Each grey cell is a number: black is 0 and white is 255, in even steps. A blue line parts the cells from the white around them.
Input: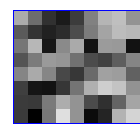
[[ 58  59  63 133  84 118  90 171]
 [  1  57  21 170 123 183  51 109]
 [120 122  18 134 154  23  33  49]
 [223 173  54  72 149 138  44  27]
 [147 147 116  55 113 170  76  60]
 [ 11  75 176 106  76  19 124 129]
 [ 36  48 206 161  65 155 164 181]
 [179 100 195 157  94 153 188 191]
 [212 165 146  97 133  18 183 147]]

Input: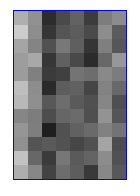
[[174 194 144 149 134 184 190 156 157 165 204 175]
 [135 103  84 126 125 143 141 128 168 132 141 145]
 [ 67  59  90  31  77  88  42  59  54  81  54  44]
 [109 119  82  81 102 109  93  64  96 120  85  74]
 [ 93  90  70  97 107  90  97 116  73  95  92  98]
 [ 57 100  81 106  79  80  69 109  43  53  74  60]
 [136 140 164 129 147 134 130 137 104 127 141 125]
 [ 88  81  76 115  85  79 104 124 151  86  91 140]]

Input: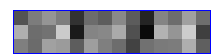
[[127 175  83]
 [107 109 124]
 [161 114 149]
 [155 203 126]
 [ 93  26  50]
 [158 132 108]
 [127 136  93]
 [109 170 137]
 [ 66  80  92]
 [113  10  36]
 [122 178 132]
 [124 149 109]
 [174 205 160]
 [ 95  63 110]]

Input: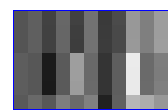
[[ 89  93  93  93  84  84  84]
 [105  87  87  87  95  95  95]
 [ 88  26  27  27  65  65  66]
 [126  90  90  90 102 102 103]
 [106 156 158 158  61  62  65]
 [128 106 105 105 114 114 114]
 [ 33  52  52  52  60  59  58]
 [ 96  94  94  94  73  73  75]
 [183 234 234 235 153 152 152]
 [172 107 106 106 127 127 127]
 [151 127 124 125 158 157 157]]

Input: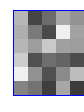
[[132 240 205 182 174 183]
 [115 146  80 157 122  69]
 [ 62  81 110 201  74 108]
 [167 138 100 160 239 169]
 [ 59 189  76 157 162 148]]

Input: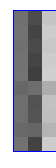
[[114 105 110 110 103 115 114 112 114 112]
 [ 66 101  84  82 110  63  68  74  68  76]
 [205 180 191 193 173 207 204 199 204 197]]
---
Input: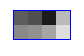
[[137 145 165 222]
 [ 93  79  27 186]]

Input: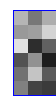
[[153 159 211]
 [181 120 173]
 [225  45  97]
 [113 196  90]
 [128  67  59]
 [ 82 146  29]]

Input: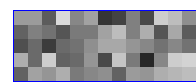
[[174 106 205  98 106 149  73 197 122  39 135 205 211]
 [ 98 162 149 174 122 135 143  98 155 149 174 182 189]
 [ 98 128 114  85 122 122 162 189 128 174  85 168  92]
 [155 155  92 218 135 162  53  67 128  73 205 189 143]
 [ 79 106  60 106 114 143 168 168 149 135 114 135 114]]

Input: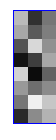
[[118 240 198]
 [ 41 139 179]
 [ 19  62 167]
 [ 83 216 145]
 [153 110 139]
 [167  90 126]
 [186  49 118]
 [210  12  98]]

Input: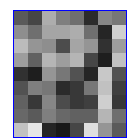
[[157  97 181 157 181  70  30 193]
 [ 90  70 173 127 111  43 134 119]
 [142 111 165 165 173 111  37 207]
 [ 49  30 149 119  82  37 200  82]
 [187 149 142  76 165 149  49 157]
 [ 97  56 134  76  56  63 207  56]
 [104  90 127 104  97  97 181 111]
 [ 82 127 119  43  56 119 193  63]
 [193 230  37  24  70 223 149  90]]

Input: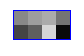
[[ 68  95 214  10]
 [136 158 171 116]]

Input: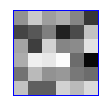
[[172 239 232 252 108   8]
 [164  62 210 133 139 226]
 [146 202 158 172 133  54]
 [114 186 146 152 120 108]
 [ 68  87 127  33  75 194]
 [194  95  95 210 186 218]]
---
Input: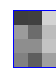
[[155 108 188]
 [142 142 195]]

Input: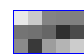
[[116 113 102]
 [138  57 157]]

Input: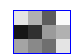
[[ 22  48 155]
 [164 137 111]]

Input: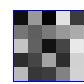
[[118  95 122]
 [196  97  18]]

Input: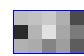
[[ 42 180 225]
 [177 171 132]]

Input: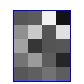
[[144 202  85]
 [162  54  84]]

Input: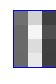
[[105 245  79]
 [106 220  64]]
